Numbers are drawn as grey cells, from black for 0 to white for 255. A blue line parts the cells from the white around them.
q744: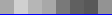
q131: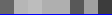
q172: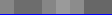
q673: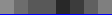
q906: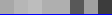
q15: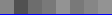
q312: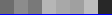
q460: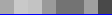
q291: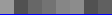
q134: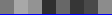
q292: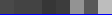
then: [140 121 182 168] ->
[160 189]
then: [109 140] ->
[121 182]
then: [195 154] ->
[115 115]
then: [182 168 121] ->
[96 88]
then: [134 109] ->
[109 134]
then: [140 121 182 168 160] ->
[189  40]

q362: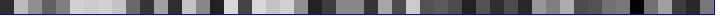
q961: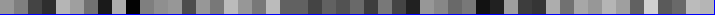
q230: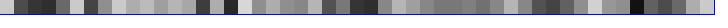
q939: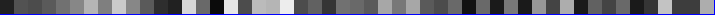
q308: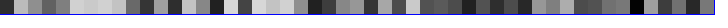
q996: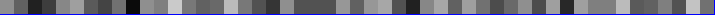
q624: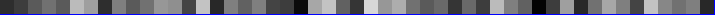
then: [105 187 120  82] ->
[ 53 143]
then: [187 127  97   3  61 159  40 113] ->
[167 127]
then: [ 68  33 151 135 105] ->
[120  18]
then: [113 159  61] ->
[ 40 120]

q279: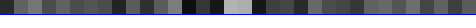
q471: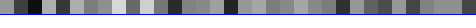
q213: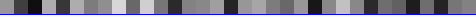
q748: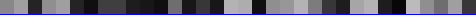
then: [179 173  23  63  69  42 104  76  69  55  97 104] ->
[ 84 110]
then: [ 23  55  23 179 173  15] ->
[143 151]
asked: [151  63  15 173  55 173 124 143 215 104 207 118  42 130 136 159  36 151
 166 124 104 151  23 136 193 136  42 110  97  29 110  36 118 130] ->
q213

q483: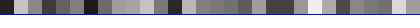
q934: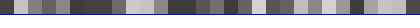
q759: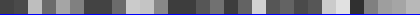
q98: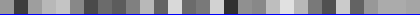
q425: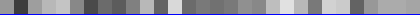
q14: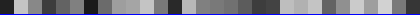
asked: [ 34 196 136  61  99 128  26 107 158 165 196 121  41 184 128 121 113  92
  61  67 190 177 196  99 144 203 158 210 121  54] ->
q14
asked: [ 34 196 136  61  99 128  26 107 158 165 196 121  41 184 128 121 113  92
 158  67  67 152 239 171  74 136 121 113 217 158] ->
q483
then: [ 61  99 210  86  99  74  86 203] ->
[225  48]

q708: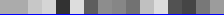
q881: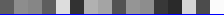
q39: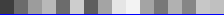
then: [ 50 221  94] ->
[141 134]
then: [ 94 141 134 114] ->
[192 221]
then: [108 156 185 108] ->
[205  94]
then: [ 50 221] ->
[ 94 141]

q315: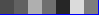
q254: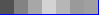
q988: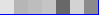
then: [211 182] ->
[154 160]
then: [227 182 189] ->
[197 104]
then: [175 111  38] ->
[219 125]
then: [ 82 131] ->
[167 211]
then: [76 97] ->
[175 111]
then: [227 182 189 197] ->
[104 211]

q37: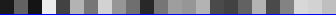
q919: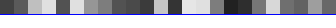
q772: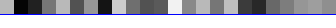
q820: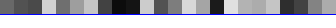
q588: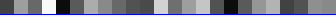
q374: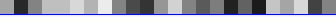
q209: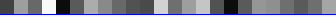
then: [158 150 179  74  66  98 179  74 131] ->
[216 210]
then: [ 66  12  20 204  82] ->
[125 216]
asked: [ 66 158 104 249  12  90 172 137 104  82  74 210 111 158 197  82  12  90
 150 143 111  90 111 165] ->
q209
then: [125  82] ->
[74 59]

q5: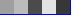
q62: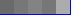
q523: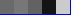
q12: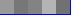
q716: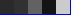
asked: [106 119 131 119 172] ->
q62

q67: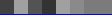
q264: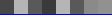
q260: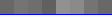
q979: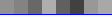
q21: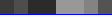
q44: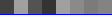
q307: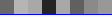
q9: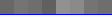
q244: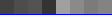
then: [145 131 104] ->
[174  96]
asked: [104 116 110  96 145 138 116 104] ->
q260
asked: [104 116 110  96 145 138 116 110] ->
q9
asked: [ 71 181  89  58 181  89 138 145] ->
q264
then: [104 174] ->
[96 65]
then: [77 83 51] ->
[160 138]

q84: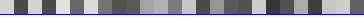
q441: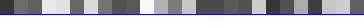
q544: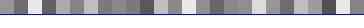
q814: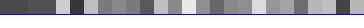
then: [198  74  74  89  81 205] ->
[55 81]
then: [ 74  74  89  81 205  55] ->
[ 81 171]
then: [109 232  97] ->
[171 131]
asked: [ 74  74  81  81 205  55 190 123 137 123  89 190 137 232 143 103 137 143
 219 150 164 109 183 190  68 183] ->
q814
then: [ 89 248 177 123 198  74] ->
[74 89]

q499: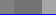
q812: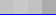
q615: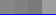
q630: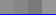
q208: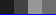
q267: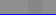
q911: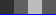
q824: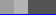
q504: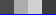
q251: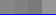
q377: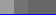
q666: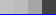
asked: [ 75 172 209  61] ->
q504
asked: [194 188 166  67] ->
q666

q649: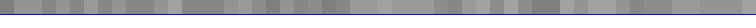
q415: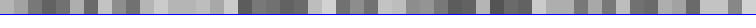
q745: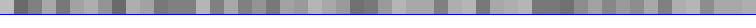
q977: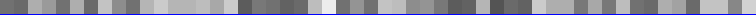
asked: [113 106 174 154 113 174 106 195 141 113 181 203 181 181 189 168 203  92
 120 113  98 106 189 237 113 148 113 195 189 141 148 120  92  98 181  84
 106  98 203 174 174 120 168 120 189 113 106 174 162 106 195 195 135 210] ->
q977
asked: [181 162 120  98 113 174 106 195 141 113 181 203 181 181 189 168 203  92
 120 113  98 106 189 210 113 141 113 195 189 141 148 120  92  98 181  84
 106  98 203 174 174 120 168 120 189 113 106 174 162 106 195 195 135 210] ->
q415
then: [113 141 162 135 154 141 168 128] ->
[174 181]
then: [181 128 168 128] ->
[148 120]

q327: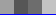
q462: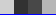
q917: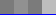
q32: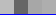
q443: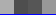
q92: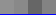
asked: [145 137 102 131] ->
q92
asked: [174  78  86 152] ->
q443

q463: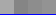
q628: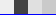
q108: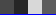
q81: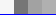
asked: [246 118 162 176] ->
q81
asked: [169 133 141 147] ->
q463
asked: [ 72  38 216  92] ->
q108

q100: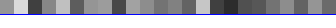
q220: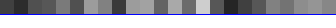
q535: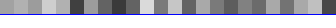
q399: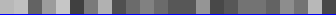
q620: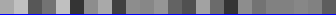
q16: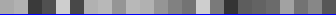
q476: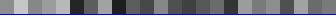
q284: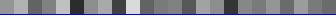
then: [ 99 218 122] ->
[198  99]
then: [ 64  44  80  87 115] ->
[141  99]
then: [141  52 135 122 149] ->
[107 156]
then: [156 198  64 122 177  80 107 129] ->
[107  87]
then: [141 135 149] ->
[99 80]
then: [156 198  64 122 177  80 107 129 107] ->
[87 87]

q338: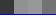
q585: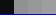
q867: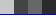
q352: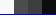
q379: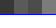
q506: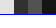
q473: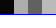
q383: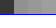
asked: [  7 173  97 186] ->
q473
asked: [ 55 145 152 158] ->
q383

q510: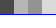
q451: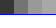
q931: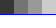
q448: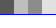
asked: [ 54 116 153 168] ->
q451
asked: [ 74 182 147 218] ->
q510
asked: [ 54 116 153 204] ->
q931
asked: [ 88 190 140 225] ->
q448

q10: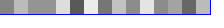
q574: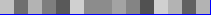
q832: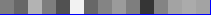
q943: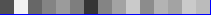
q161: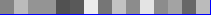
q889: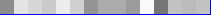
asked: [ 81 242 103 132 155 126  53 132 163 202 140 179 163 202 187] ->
q943
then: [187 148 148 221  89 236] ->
[118 194]
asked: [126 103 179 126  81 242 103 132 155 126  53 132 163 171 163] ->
q832
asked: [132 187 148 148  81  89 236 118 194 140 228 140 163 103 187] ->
q161

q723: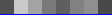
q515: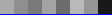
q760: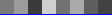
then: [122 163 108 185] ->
[149  25]
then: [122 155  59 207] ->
[114 170]
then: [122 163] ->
[108 185]

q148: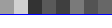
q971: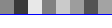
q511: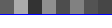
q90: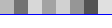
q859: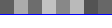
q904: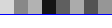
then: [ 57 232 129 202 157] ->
[ 83 163]
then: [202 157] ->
[ 83 163]
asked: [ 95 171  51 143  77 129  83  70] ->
q511
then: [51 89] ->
[ 63 122]

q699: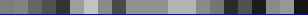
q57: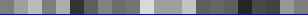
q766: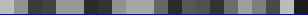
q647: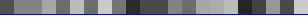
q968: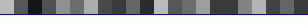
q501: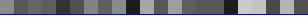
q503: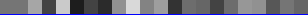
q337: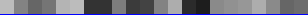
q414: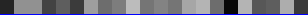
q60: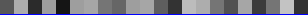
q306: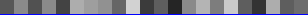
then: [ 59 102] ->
[ 43 188]
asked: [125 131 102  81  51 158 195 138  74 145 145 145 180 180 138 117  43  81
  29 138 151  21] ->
q699
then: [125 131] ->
[102  81]
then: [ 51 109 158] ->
[125  74]

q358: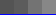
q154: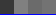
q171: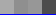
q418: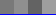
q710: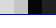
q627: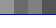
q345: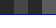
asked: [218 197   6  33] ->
q710
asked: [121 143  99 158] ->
q418
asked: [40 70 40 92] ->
q345
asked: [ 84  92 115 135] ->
q358
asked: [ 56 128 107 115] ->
q154

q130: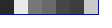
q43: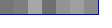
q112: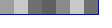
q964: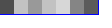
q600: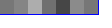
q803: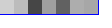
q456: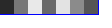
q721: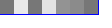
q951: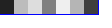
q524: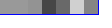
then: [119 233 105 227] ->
[139  85]
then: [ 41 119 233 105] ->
[227 139]

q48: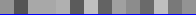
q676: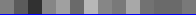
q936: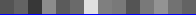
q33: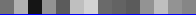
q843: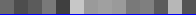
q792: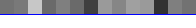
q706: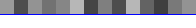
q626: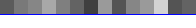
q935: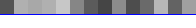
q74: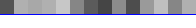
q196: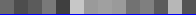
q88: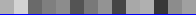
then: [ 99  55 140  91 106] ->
[224 127]
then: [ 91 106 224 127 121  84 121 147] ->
[114  99]
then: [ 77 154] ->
[191 134]
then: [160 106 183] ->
[134 121]
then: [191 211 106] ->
[99 91]
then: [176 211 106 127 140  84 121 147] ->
[ 69 168]
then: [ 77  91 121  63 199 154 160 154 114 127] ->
[ 91 183]

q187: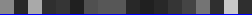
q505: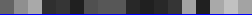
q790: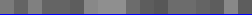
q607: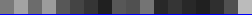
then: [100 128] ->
[100 100]
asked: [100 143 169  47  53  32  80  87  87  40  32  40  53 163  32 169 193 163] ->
q505
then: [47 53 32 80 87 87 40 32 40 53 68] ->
[116  47]
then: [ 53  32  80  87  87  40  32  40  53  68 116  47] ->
[200  47]
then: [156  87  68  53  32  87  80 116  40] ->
[53 40]
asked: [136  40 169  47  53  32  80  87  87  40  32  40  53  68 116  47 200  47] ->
q187
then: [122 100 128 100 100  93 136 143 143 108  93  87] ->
[108 108]

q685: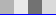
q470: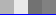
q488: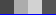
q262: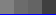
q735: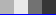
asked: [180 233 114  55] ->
q735
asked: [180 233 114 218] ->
q685

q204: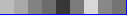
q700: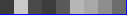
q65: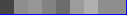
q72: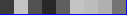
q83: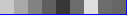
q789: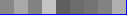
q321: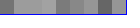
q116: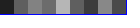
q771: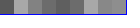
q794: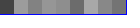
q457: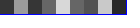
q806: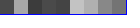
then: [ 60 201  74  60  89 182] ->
[168 142]
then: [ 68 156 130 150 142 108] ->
[168 136]
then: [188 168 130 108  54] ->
[123 216]

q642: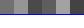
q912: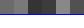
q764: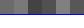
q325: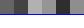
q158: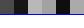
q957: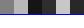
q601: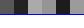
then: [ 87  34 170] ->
[149  28]
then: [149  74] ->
[ 94 162]

